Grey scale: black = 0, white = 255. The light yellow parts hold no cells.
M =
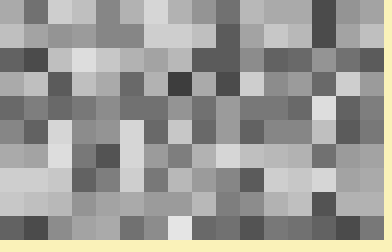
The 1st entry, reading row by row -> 170
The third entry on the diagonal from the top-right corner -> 148
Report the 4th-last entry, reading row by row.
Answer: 113
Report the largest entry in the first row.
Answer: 214
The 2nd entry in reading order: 113
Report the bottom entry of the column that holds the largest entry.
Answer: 229
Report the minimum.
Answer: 61
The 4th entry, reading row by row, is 191
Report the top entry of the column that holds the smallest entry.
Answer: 178
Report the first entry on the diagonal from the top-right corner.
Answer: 163
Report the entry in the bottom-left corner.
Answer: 98
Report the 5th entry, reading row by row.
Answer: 134
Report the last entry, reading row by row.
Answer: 120
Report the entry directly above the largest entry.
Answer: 155
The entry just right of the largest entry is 105
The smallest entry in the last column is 91
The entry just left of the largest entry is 140
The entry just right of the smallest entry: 170
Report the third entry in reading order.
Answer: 206
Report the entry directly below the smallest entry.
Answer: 148
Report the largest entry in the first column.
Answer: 206
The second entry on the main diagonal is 163

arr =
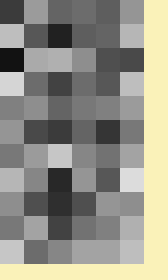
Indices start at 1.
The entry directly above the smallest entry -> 190
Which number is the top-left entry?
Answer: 59
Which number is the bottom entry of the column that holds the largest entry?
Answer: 190
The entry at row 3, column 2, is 170
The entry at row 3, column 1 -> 18
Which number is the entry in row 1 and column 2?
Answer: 155
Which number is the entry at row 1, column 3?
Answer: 100
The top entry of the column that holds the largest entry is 149
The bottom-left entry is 198
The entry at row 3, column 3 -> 176

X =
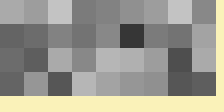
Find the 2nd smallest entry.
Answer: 78
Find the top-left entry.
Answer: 170
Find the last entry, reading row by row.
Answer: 94
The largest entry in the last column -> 170
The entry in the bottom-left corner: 100
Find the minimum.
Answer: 54
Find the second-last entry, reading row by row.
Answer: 86
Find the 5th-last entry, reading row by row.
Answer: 163
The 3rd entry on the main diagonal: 170
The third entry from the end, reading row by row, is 144

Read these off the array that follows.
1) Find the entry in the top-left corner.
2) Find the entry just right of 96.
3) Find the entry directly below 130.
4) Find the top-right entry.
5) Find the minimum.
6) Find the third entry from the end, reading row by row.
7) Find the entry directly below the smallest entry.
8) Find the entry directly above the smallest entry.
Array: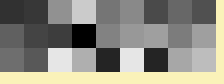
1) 49
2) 68
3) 36
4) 80
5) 0
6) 36
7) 175
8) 203

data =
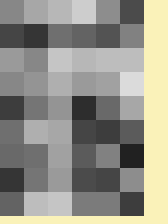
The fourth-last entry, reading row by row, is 197
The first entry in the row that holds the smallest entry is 105
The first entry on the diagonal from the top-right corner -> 75
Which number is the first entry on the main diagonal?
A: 135
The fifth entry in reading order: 141
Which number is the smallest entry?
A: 33
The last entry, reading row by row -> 61
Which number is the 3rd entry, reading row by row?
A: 183
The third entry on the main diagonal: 197
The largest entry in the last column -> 219
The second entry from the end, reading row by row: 123
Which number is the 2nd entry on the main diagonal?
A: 53
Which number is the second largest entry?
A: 205
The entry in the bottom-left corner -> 99
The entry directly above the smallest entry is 91
